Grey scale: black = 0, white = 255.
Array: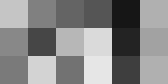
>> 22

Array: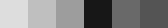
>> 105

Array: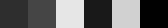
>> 209

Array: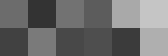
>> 169

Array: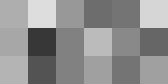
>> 116

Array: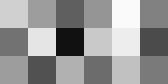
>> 250
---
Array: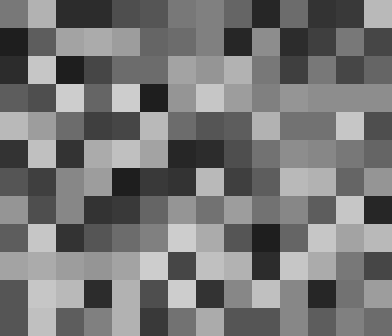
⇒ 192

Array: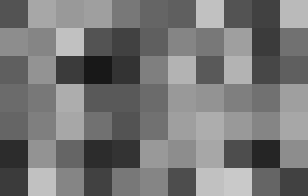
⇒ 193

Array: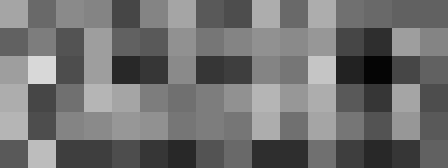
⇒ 189

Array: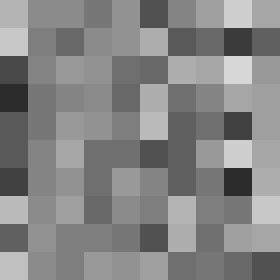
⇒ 139

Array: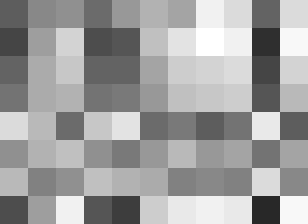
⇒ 158

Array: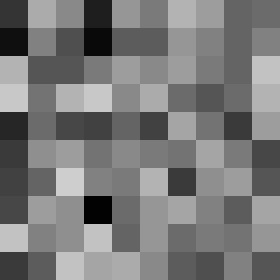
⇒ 92

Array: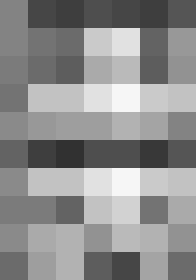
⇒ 158

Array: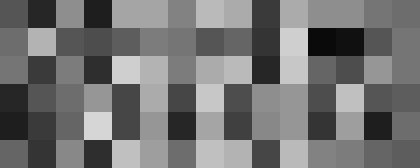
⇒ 52
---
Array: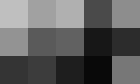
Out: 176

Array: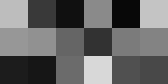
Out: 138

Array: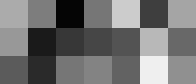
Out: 204

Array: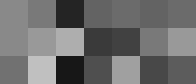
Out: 107

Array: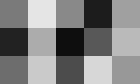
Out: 137

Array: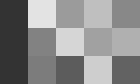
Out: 155

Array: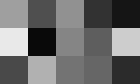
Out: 145

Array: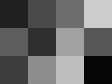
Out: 73

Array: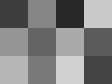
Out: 134

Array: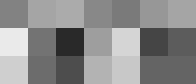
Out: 122
